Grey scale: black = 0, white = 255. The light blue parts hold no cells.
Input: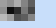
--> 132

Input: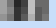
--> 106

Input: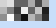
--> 73

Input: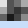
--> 113

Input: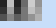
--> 205

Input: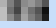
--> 126
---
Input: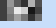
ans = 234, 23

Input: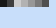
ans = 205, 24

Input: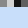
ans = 211, 21

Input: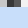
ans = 242, 56

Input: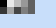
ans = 233, 3

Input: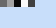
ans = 250, 9

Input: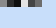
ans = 227, 15
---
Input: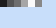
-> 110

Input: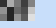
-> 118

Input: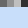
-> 191

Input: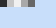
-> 240

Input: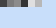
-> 140

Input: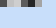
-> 206

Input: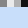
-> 176

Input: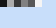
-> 57
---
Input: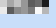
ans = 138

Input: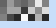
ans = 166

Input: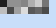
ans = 159

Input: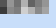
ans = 125

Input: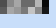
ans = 151

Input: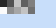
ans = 166

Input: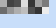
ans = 174

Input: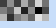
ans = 199
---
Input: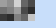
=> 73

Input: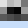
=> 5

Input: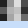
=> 192

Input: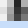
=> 51

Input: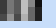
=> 103

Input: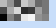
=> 159
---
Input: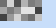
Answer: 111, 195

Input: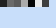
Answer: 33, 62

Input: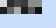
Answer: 214, 16

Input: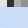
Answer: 227, 146

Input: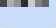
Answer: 74, 102

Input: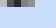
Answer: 188, 144

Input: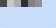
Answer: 74, 145

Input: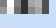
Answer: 126, 80
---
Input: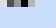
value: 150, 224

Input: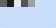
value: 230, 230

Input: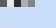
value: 46, 232

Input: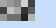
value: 166, 210

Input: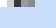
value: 56, 253

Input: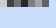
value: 39, 205

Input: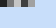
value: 197, 197
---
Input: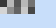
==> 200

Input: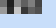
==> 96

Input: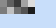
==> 83

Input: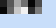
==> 46

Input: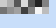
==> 245

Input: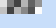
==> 82

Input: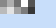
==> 123

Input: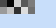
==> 221

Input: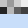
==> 94
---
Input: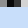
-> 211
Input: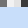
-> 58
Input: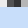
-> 181
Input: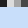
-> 72
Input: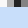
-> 131
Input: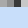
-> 199
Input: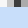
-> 171
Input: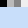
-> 239
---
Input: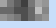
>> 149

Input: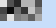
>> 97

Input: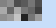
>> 143

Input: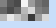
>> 185

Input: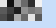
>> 76

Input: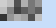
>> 52

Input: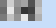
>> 123
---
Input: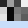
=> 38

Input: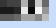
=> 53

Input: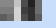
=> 136

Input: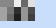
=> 135

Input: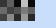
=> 54

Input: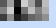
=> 89

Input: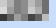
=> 202
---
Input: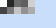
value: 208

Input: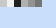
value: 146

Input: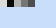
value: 78

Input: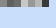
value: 152

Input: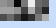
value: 237

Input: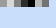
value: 0

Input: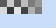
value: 123

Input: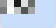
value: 108

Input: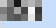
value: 182

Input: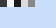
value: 135
